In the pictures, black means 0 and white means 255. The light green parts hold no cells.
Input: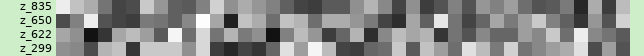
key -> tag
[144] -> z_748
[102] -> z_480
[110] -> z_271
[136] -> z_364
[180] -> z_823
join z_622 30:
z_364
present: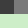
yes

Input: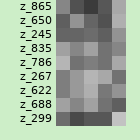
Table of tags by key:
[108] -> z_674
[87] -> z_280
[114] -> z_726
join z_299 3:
z_280
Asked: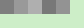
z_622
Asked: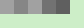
z_688
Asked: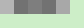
z_786
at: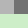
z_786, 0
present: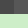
yes
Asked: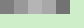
z_267

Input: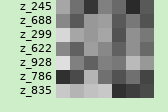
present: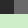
no
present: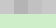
yes
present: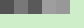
no

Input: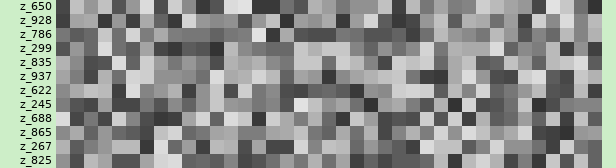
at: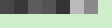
z_299, 7
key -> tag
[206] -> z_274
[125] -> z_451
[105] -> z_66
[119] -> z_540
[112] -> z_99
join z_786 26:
z_99
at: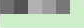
z_650, 16
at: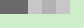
z_299, 15

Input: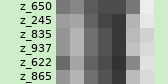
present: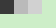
yes
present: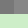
yes
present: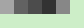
yes
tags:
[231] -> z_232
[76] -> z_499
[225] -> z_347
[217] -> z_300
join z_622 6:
z_347
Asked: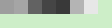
z_245
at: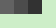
z_622, 2

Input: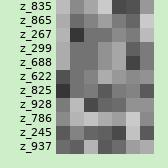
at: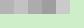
z_786, 1
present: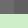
yes
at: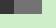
z_267, 1

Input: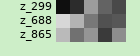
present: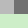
yes
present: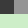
no
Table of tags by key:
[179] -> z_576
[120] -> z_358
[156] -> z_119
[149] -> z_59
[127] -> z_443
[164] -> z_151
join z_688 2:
z_358
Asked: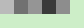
z_865
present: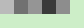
yes
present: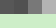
no

